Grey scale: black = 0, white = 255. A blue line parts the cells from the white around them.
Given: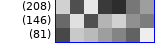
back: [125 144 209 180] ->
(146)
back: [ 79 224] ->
(146)

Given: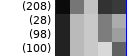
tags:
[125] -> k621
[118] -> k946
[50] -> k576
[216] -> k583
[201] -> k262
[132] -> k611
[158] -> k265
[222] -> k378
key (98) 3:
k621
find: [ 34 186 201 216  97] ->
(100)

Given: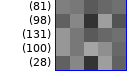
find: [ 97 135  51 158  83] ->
(98)
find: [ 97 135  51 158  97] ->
(28)
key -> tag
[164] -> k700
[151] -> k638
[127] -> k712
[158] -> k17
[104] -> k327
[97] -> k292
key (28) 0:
k292
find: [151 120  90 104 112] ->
(131)

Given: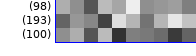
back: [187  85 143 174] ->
(98)
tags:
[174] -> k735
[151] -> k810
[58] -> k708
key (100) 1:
k735
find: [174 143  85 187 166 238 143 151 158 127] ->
(98)
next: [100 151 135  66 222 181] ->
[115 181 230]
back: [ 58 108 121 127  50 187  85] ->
(100)

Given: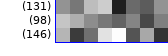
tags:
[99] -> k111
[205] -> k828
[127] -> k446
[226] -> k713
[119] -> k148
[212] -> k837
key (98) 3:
k148
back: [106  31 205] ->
(131)
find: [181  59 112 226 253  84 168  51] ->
(146)
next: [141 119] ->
[ 99 133  72]
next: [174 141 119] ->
[ 99 133  72]
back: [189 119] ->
(131)

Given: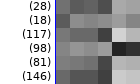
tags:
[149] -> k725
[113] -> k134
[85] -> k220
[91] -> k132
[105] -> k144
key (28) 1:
k132
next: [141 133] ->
[141 156 133]
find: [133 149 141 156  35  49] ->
(98)
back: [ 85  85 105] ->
(146)

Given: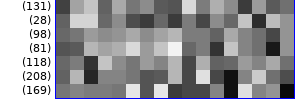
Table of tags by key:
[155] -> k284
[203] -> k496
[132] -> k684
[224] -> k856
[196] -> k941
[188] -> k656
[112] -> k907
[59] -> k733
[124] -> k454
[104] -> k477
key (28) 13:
k941
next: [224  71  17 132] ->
[203 112  77]
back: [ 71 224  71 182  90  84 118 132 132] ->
(208)
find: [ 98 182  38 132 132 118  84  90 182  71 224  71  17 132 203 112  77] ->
(208)
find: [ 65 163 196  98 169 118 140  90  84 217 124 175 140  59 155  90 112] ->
(131)
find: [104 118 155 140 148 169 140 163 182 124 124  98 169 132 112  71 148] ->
(98)
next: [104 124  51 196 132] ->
[112  24 148]

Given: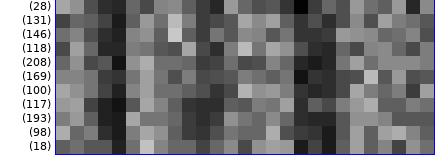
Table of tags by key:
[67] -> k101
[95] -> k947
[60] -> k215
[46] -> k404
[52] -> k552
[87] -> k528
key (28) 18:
k215
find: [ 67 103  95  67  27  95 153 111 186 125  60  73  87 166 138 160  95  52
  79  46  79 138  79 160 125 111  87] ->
(131)
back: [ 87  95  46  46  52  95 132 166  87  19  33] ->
(117)
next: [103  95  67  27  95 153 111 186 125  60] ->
[ 73  87 166]
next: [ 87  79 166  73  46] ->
[125 186 117]
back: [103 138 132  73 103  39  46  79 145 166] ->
(118)
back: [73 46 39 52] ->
(100)

